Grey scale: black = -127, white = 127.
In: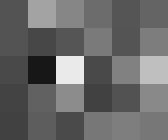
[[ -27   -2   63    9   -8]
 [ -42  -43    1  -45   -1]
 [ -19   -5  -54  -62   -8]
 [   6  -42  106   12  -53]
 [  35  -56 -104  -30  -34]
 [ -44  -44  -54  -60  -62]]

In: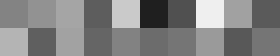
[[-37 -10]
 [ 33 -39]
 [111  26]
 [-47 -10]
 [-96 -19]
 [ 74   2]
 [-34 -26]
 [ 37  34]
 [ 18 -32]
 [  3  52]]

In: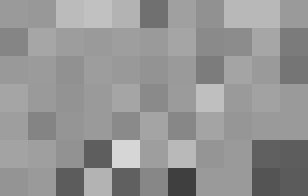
[[ 26  -4 -10  26  26 -34 -36]
 [ 56  38  26  34  26 -31 -43]
 [ 56  12  36  26  22  26  26]
 [ 17  10  -3  63  36  21  26]
 [ 32  37  26  27   7  57 -64]
 [-15  26  19  10  36  30   7]
 [ 51  30  25  37  10  86 -31]
 [ 65  26  29  26  26 -33  51]
 [ 59  29  17  19  21  18 -35]
 [ 24  38  27  26   4  31  26]
 [ 26   5  25  37  30  35  20]]

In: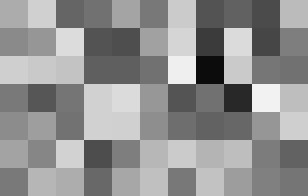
[[  59   -1  -14   62   79  -29  -10]
 [ -52  -57   -9  114   22   -3    0]
 [ -30   91   74  -87  -24   62   29]
 [ -44  -68 -115  -14  -29   52   66]
 [  75   85  111  -43  -17   75   -7]
 [  -7   33  -14   23   14   55   64]
 [  36  -49  -32   91   80   -1   39]
 [ -14  -44  -32   81   81  -50  -23]
 [ -26   92   67  -10  -13   82   45]
 [  80   22   73  -41   30    6   54]
 [  44   10   79   -6   12   35   -6]]

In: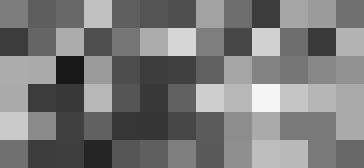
[[ -15   51   18   42   42  -23]
 [  27  -70    7   54   -5   -5]
 [  38  -17   -9   69   -5   57]
 [ -67   81    3  117   42   62]
 [ -17  -56   38   55   13   15]
 [  34   -1  -31   78  -36  -38]
 [ -48   86  -63  -30  -56   -1]
 [ -43   43  -67  -71  -74  -32]
 [ -32  -10  -50  -43  -73  -41]
 [  65  -49   27   55  -30  -90]
 [ -23   43 -103  -71  -63  -65]
 [ -34  -26   42  -67   10  -67]
 [  -2  -67   44   42   74  -15]]

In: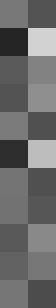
[[-44  82   2  15 -47  61 -47 -41   9  -8 -51]
 [ -7 -90 -37 -44  -4 -81 -11 -13 -38 -29  -9]]

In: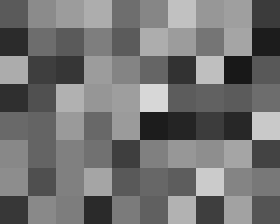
[[ -68  -99  -39  -18   73  -60   -7  -43]
 [  31   37 -103  -36  -88   37    4   34]
 [  23  -10   63  -30  -67   14   75  -65]
 [  65   28  -77  -35  -91   23  -34   50]
 [   6   45  -26   87  -99    0  -24  -31]
 [ -17  -36    4   30   27  -65  -38   -4]
 [  45   -1   28   22  -23  -14   37  -85]
 [  28  -37  -73   49   26    0    0   -2]
 [  11  -18  -65  -47  -27  -27  -48    9]
 [ -37  -84   44  -80  -22    8   13  -72]]

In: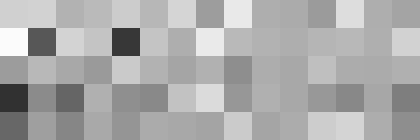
[[ 36  82  48  -1  14]
 [ 46  47  43  39  45]
 [ 93  56  44   8  84]
 [ 27  53  63  24  77]
 [ 43  46  40  40  44]
 [ 46  50  45  48  37]
 [105  57  14  23  75]
 [ 29 106  49  91  36]
 [ 85  46  37  66  40]
 [ 55  68  50   9  43]
 [ 76 -72  74  15  21]
 [ 58  68  26  48  41]
 [ 50  83  40 -26   6]
 [ 82 -40  56  11  31]
 [ 80 123  28 -78 -24]]
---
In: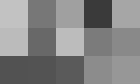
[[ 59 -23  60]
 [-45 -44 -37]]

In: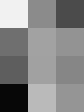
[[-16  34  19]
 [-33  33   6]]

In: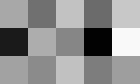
[[-101   45    6]
 [  34   11   65]]

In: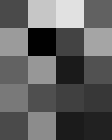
[[  27 -126  -60]
 [ -29   23 -101]]

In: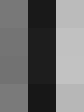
[[-11 -98  65]
 [-13 -98  66]]

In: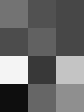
[[-51 -30 -56]
 [116 -71  68]]

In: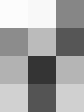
[[ 12  59 -41]
 [ 50 -75  53]]

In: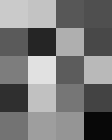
[[-37 -90  47]
 [ -2  97 -35]]
